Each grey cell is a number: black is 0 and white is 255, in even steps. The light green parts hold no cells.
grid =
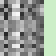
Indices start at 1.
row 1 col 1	203
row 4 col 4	238
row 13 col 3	129
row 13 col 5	161
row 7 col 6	181
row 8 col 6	194
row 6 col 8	146
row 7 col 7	137
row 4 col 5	248
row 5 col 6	75
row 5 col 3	156
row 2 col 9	78
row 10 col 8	180
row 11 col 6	187
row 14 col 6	114
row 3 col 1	55
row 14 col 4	172
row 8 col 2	192
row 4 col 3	125
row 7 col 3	134
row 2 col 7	131
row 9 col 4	218
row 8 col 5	162
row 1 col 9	122
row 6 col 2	175
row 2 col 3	126
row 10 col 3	166
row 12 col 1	144
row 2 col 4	226
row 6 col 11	95
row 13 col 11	85
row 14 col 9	123
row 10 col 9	118
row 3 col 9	128

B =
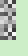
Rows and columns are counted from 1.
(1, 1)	165
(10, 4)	73
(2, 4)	230
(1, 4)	65
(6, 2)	190
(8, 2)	87
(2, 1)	128
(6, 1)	218
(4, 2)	86
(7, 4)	91
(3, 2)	177
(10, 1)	92

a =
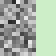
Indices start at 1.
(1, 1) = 173
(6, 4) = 50
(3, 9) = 124
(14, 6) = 198
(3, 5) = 175
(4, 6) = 164
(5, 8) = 143
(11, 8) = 230
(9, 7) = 92
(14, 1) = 182
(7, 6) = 154
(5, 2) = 156
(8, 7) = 168
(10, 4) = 99
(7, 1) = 62
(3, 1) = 132
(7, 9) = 151
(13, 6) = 160
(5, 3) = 170
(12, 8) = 210
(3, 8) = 207
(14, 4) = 87
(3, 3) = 136
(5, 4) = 192
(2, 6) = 161
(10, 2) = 101
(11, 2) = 161
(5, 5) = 92
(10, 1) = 174
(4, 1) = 101
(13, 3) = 107
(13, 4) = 204
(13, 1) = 182
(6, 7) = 143
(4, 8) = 180
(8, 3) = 130
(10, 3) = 128

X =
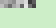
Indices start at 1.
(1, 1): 167
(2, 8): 117
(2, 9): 68
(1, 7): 217
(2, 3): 110
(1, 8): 58

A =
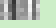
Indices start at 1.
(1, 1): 166
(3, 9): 116
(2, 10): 223
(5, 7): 163
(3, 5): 166
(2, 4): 65
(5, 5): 154
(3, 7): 144
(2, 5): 158
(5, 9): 120
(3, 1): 133
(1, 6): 144
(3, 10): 200
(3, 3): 106
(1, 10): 183
